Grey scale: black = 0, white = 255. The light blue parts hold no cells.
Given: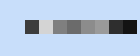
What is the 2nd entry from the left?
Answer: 212
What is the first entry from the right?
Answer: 19
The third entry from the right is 154

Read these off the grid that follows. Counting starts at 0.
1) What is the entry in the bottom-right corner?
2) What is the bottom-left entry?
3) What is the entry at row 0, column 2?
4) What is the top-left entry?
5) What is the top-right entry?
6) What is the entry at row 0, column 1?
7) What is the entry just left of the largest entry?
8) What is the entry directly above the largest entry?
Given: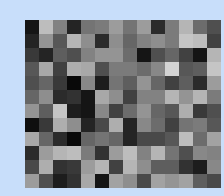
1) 73
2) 156
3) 130
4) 21
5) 79
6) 189
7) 136
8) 102

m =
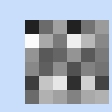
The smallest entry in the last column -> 67
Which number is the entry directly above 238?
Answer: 33
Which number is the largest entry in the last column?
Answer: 177
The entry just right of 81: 130
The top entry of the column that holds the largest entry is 33
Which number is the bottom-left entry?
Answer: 107
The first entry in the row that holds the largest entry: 252
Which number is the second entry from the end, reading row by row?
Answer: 169
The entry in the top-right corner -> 155
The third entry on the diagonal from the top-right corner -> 148
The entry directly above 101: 122

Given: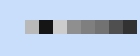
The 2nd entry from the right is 79
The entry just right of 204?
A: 143
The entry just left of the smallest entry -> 185

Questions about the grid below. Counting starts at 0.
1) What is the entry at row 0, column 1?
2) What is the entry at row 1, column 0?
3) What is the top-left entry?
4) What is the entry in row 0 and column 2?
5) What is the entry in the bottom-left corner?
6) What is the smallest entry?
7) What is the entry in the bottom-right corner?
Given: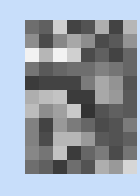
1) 96
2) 141
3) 110
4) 208
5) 110
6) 51
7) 214

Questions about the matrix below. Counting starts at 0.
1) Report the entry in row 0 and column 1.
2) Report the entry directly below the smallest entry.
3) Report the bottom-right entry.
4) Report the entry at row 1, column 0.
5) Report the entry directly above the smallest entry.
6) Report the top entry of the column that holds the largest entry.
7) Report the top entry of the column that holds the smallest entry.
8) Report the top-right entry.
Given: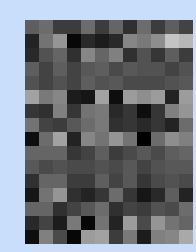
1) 108
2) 88
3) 169
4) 35
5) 41
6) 94
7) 108
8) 67

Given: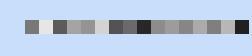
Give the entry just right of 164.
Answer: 148
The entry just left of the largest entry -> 120

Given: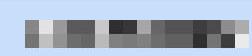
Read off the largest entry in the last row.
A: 234
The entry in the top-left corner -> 134
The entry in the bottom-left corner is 116
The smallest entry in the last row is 47
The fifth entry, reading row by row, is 90
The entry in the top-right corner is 172
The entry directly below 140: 61
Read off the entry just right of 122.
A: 128

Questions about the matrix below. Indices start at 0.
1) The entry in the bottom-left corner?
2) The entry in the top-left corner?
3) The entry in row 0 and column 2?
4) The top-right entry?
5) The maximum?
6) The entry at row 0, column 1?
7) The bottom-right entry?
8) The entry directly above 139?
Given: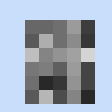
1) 89
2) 103
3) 111
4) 61
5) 212
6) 103
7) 40
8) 155

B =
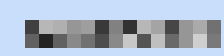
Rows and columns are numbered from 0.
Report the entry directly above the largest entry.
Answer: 170
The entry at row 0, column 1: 183
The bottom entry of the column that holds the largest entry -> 207
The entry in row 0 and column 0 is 64
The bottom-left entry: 97
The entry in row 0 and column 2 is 176

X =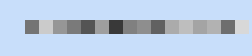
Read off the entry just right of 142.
97
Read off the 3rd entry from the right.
178
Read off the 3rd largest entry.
190
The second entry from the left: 203
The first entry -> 116

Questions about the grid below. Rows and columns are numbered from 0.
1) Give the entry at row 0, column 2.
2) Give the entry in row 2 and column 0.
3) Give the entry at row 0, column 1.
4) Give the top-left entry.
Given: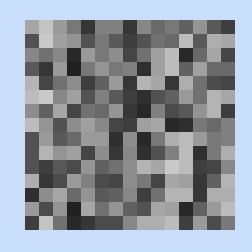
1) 154
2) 135
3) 195
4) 166
